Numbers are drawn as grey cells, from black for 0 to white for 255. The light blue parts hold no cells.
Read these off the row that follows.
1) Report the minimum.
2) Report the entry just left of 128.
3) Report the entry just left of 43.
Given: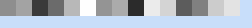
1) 43
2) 92
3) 171

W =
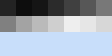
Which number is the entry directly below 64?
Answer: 238
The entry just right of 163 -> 186
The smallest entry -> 13
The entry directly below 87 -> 230

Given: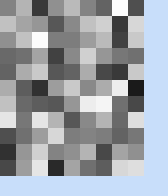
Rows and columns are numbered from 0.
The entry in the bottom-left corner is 72
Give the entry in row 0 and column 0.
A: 131
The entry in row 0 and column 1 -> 180
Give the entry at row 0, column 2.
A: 57
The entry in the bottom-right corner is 222
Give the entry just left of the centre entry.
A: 157
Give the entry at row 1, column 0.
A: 193
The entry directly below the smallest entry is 72
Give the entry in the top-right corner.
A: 79
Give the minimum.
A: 26
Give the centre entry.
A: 201
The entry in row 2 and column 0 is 144
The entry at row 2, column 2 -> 252
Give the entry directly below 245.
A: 180
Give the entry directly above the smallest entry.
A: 201
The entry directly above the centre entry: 99
